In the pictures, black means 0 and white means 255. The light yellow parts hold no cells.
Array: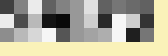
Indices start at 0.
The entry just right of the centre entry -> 206
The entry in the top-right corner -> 97
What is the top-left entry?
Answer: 64
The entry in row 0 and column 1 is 130
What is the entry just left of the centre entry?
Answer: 8
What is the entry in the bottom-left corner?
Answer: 141
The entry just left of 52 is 206
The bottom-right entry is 118
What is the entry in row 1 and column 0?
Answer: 235
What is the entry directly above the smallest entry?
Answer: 130

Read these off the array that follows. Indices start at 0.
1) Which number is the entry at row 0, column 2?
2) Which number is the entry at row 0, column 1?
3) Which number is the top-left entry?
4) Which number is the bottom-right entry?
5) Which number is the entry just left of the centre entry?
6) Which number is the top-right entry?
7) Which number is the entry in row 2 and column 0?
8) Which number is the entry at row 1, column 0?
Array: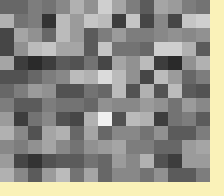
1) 125
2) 103
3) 103
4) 125
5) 115
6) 115
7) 70
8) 177

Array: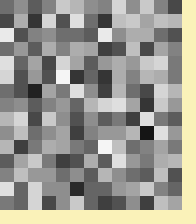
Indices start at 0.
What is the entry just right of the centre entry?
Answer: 213
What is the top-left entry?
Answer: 110
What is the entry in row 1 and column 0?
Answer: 72
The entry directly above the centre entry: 142
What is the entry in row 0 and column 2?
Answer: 92
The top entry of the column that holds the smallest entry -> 201
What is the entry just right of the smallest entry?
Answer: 223
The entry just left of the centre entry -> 101
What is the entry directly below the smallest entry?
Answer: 130
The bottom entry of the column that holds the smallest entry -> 63
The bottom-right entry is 164
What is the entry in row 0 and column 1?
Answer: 142
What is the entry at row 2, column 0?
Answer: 234
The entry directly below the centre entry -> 142
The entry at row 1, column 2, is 53
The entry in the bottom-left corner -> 121
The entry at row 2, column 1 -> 81
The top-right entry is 72
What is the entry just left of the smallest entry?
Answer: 182
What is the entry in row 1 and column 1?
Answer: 173
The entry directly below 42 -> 201

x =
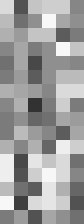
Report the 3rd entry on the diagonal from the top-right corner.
196
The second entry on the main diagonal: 112
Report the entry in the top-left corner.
218
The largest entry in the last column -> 218
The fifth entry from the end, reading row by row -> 155
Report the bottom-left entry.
123
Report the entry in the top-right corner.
134
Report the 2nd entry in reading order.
82
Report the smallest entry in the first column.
112
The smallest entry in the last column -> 82
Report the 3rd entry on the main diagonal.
196
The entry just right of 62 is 218
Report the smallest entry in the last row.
82
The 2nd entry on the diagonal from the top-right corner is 166
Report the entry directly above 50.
155
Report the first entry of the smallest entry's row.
134
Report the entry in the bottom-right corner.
112
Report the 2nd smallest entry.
62
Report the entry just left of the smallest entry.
176
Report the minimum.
50
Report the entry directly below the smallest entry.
102

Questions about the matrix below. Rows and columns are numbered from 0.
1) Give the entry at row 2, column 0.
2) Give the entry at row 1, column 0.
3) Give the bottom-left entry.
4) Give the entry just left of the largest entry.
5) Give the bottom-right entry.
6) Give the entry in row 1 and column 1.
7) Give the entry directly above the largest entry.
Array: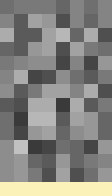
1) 172
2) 132
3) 141
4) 141
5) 151
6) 90
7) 69

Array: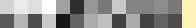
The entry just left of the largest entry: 223
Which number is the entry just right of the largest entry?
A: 160
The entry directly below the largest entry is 201
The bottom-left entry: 88
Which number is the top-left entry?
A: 211
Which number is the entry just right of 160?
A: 46
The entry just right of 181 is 76
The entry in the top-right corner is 121

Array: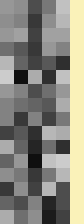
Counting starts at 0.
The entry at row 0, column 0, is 151
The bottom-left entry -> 172
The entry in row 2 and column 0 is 151
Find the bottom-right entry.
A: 65
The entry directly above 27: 37
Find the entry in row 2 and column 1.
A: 161
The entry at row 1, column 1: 130
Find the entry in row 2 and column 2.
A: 65
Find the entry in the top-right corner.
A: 193
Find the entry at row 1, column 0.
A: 142
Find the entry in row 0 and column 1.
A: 142
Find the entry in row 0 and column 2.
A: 77

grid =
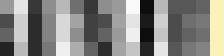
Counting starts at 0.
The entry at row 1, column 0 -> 76
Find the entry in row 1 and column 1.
207
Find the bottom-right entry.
131
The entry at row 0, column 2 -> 56
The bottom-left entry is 35
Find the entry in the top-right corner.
99
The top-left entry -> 154
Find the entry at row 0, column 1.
228
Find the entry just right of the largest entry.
14
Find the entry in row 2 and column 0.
99
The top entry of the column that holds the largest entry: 249
